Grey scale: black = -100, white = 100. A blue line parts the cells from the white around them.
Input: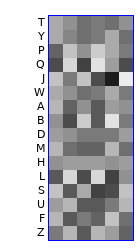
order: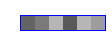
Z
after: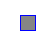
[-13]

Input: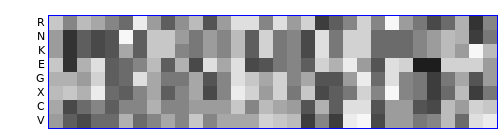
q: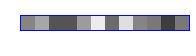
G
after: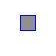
[47]
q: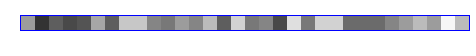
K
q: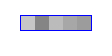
C
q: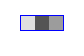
C

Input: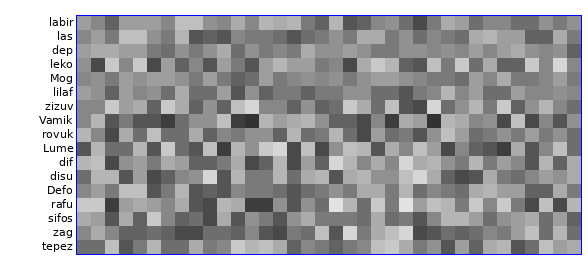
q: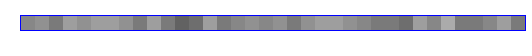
Mog
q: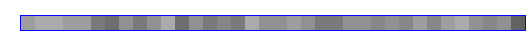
dep
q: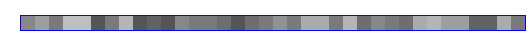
Defo
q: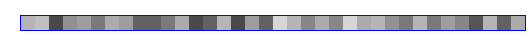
dif
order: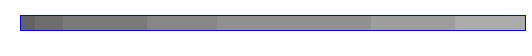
dep
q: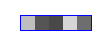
zizuv

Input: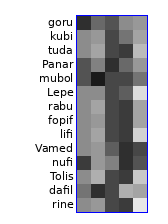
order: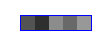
goru
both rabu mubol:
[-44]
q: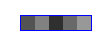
Panar
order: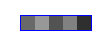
Panar

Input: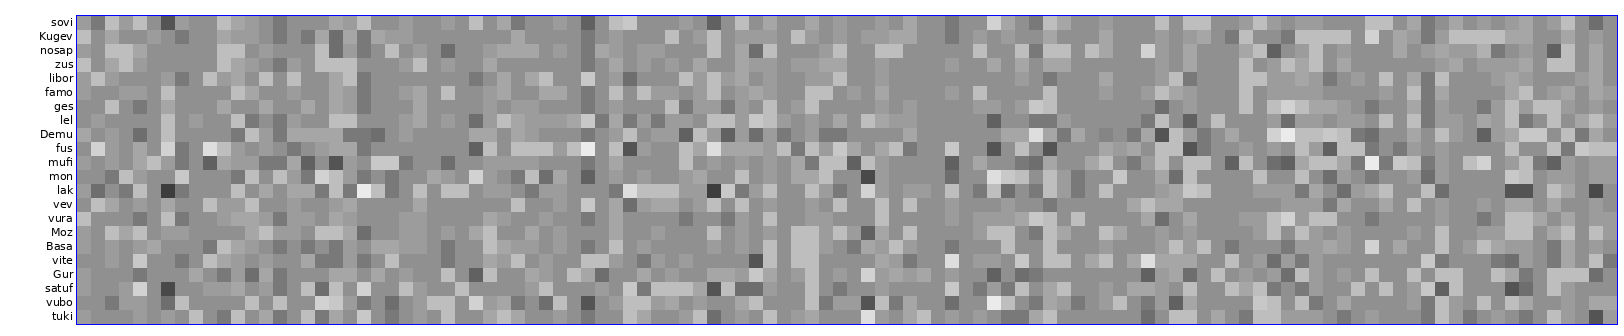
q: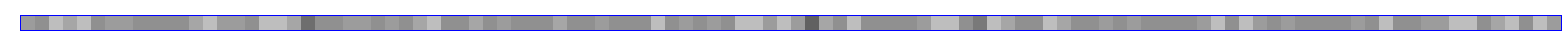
Moz
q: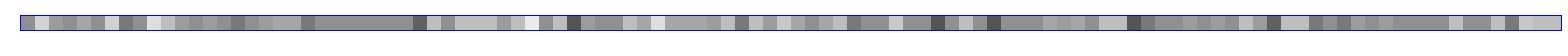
fus
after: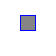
[13]
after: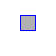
[-5]
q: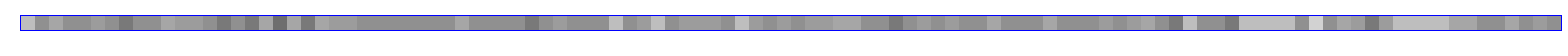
Kugev

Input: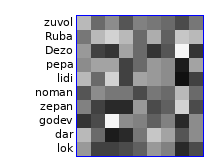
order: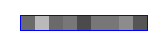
noman
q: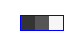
Dezo
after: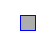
[-25]

